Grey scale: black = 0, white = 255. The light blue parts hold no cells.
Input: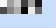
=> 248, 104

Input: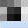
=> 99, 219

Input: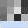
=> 132, 177

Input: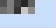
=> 81, 142

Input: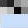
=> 62, 129

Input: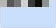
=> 182, 144
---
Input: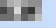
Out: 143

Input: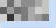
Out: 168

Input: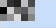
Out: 191

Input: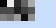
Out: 99

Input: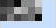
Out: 138

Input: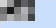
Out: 95

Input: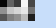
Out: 246

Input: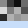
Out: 15

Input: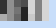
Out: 130

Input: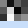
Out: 99
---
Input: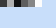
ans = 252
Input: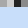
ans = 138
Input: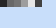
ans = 65
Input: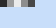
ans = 71
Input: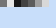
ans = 216
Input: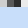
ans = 235
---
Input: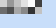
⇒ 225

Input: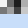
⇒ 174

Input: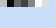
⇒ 66

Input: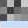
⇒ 202

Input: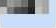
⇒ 110

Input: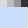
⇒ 50

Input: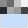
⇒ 241

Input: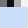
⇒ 243
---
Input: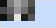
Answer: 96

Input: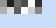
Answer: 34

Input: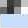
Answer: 59

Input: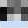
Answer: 66

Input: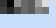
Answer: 8

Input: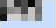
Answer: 138

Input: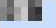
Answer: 116

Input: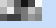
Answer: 237
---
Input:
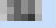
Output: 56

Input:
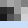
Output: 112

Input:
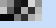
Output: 173

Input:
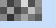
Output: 120

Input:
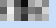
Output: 150

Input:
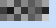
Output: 121

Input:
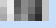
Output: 45

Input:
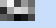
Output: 24
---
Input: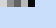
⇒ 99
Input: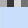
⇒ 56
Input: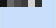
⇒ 60
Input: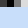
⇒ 3
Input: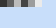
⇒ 68
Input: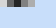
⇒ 37
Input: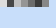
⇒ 108
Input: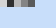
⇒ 185
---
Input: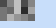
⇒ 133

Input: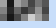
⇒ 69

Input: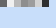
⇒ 157

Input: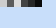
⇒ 39

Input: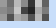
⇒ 51

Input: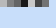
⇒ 200
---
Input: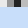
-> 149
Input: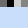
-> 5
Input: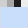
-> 166
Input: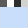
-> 254
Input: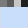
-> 91
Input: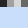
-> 161
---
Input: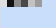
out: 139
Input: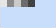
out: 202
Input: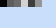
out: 108
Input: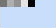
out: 146
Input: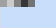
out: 129
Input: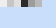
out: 223
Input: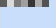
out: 122
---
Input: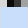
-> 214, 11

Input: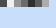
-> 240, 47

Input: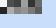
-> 244, 37

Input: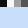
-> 248, 14

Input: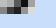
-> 219, 16

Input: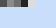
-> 221, 35

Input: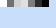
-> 253, 4
